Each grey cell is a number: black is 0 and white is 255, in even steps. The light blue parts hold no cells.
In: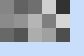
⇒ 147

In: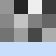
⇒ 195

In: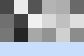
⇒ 64

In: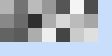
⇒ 107

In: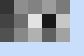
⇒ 110

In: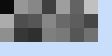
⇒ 78

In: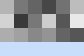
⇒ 57

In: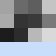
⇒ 52
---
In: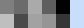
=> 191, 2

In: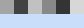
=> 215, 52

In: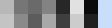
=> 225, 11

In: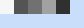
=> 246, 48

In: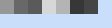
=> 215, 55

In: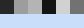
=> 209, 20
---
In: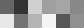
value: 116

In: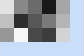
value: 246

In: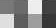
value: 93

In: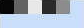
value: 98

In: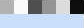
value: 250

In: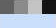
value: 138

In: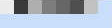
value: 57

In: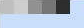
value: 206

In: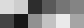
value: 23
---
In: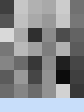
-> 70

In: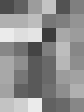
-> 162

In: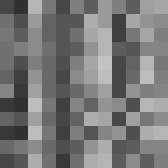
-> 181

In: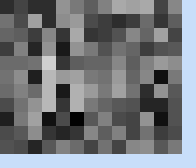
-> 82

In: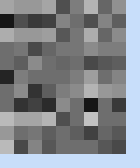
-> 110

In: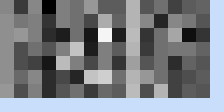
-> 85

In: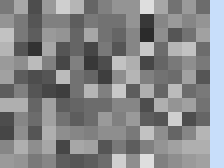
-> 181

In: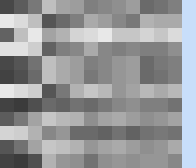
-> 114
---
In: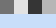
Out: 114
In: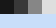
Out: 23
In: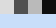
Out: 220
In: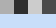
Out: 175
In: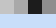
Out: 196
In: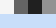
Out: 245
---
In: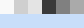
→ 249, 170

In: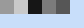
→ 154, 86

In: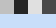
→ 192, 73

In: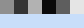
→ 143, 229

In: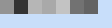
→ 147, 99

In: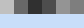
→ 192, 126

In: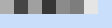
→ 174, 229

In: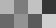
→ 181, 207

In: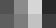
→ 82, 61

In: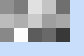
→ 144, 56
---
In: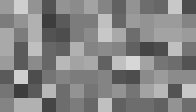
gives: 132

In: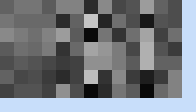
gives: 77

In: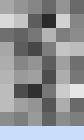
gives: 134

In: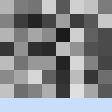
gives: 200

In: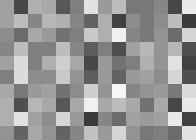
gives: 59
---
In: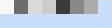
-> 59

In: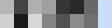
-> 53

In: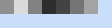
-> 67

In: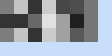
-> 71

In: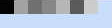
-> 182

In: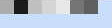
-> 232
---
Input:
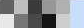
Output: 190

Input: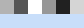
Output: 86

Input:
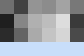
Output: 66

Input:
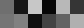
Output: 22

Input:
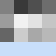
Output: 57

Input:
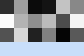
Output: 158

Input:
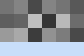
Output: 132

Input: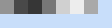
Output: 73

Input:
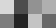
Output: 77
